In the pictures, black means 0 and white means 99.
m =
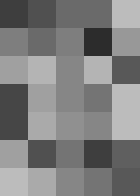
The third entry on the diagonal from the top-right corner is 52
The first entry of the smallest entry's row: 49
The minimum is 17
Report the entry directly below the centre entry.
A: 56
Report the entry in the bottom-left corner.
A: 73
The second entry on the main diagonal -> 41
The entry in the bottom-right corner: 34
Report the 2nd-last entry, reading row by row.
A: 45
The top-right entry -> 73
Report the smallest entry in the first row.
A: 24

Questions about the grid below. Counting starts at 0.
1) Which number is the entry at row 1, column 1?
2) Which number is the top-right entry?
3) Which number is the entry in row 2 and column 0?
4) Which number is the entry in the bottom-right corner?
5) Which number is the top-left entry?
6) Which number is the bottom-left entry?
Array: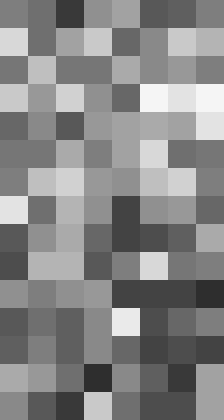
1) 43
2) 49
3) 46
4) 63
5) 49
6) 53

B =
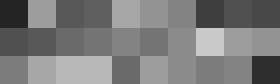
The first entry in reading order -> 14
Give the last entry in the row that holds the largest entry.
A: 57
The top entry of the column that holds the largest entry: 24
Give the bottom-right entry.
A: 18
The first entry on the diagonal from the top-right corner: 28
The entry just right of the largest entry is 61

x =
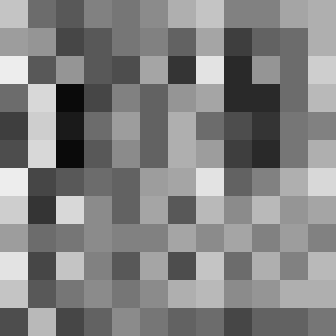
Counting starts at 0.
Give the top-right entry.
68
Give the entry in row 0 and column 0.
76
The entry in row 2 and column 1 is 34
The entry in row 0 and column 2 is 34
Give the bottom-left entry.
30
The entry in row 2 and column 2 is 58
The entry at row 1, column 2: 27
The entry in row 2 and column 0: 92
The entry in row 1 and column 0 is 61
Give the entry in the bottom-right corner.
46
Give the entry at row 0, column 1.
42
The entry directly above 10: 4

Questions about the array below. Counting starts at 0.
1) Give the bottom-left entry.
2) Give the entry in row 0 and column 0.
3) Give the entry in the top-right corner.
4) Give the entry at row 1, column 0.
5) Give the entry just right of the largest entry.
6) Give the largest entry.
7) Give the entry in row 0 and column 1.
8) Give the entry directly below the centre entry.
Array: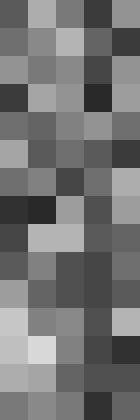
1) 47
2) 35
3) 57
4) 43
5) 50
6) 84
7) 67
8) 70

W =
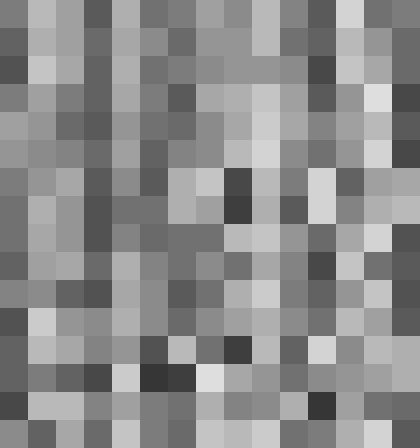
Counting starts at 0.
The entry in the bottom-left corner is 54
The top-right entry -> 48
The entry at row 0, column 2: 62
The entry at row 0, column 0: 48
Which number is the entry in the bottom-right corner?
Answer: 35
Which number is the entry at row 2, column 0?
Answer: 32
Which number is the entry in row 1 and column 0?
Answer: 38
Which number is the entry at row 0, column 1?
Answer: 72

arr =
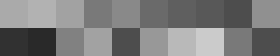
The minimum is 16
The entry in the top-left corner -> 66
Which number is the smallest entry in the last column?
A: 30
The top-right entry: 56
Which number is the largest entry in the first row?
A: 69
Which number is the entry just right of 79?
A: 47
